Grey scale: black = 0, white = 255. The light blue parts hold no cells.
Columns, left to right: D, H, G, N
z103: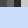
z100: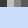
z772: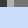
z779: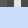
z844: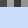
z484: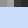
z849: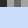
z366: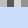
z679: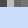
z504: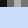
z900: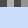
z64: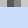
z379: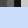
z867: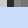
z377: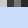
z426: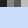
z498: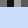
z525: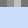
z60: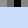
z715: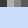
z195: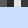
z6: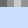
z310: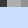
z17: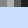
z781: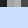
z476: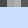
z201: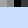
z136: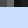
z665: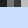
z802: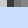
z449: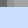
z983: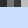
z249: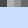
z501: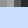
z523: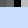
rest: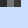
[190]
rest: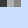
[90]
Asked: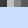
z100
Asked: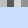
z366

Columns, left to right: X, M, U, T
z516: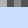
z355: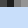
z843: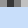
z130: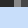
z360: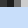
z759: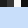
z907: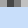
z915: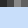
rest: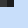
[112 205]
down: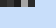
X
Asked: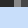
z130
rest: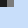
[149]
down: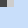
T

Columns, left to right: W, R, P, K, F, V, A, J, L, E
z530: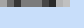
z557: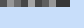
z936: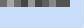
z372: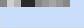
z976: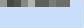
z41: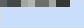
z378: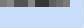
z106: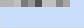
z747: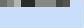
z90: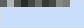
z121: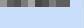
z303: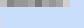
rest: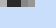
[165 151 135]
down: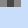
L
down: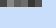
V

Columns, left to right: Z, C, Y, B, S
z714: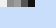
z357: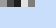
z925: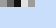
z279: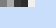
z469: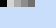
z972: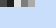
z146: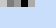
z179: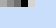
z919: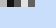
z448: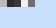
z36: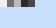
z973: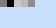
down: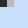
B
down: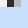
B
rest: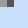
[18]
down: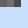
S
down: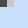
Z

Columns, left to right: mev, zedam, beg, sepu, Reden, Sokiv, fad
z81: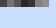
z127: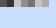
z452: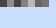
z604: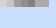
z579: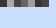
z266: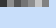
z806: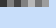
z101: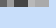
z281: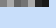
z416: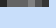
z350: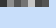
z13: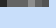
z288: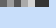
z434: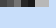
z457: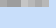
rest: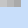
[184]
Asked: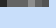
z13
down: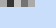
Sokiv
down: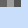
zedam
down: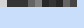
mev
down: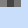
sepu

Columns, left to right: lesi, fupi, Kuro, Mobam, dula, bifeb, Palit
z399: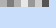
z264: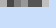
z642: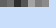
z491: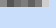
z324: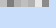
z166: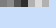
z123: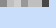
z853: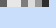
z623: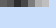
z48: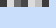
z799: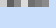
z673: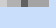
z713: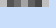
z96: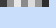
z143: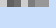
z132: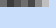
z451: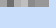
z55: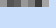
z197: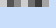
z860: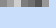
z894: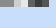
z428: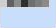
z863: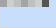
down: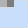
Kuro
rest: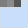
[ 46 177 219 177]
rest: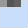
[152 125  60 164]
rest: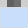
[125 152 152]
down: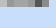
Palit

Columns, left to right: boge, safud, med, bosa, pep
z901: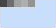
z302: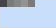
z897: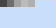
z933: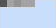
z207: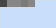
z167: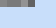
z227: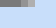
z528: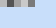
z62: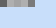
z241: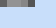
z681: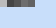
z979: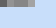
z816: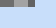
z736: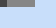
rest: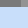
[175]
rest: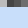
[98]
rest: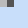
[163 201 122]
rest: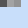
[163 163]
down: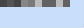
boge

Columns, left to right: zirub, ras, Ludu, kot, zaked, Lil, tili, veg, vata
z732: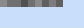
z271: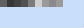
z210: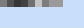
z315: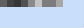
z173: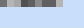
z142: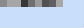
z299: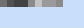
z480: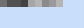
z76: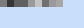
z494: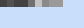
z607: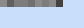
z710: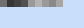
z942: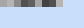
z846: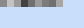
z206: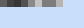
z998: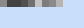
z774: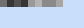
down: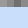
tili
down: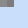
tili
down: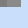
veg

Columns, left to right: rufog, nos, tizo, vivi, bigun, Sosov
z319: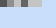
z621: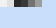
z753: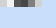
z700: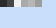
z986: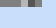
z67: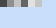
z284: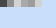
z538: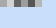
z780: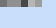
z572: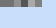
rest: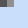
[196 100 196 196]
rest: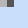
[128]

